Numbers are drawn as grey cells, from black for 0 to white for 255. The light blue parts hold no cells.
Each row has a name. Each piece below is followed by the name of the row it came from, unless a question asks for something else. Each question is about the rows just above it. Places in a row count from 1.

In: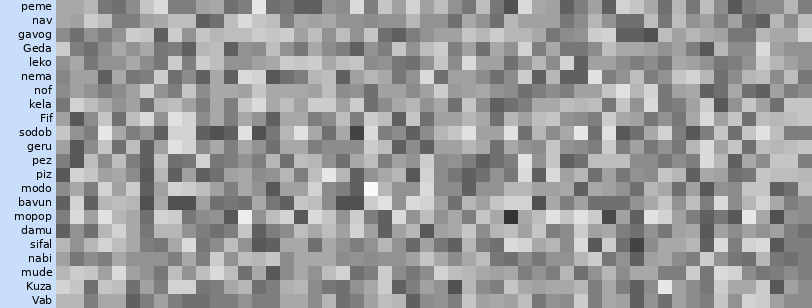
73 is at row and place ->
mopop, 40
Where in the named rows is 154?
nof, 29
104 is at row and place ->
sifal, 26
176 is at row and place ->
Kuza, 17
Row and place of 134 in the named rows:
nema, 1

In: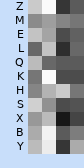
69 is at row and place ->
X, 4
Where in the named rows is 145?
S, 2
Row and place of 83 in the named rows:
S, 4
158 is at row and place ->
M, 2
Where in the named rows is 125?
B, 4
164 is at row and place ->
E, 2
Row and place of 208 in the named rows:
S, 1

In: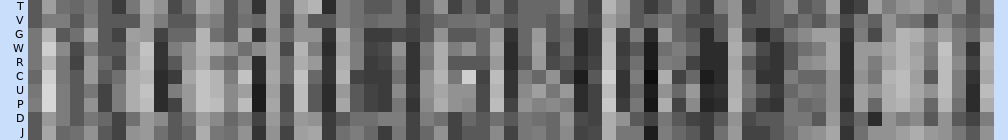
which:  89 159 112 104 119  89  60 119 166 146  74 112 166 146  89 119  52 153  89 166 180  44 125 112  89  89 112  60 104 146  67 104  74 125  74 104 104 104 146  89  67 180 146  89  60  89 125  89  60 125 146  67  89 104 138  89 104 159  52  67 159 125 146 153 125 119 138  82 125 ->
T
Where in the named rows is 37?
P, 49
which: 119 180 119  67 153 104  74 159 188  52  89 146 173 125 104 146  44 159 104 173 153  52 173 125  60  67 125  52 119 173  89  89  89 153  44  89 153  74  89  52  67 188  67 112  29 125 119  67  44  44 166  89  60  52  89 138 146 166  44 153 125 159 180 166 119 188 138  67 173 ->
R
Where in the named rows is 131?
P, 37
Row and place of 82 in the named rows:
T, 68
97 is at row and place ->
V, 61
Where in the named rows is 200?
P, 42

